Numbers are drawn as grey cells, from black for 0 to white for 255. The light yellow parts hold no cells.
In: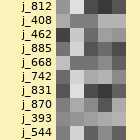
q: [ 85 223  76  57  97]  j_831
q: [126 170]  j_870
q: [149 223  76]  j_812
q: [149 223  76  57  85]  j_812

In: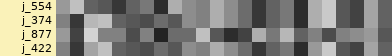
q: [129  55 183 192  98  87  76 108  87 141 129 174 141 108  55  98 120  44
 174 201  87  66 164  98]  j_374
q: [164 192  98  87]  j_422
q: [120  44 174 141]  j_554
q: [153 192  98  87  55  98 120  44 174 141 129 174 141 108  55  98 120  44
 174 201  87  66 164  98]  j_554
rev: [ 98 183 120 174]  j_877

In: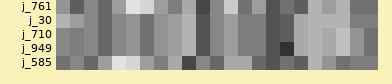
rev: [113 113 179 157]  j_761
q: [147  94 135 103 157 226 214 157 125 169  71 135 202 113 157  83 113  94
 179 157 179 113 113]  j_761
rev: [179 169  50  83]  j_949
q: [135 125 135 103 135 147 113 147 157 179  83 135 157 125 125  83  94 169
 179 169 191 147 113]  j_710
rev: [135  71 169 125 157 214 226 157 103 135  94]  j_761
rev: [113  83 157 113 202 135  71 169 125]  j_761
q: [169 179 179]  j_30

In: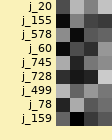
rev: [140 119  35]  j_745
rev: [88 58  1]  j_159
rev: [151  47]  j_60
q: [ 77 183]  j_20

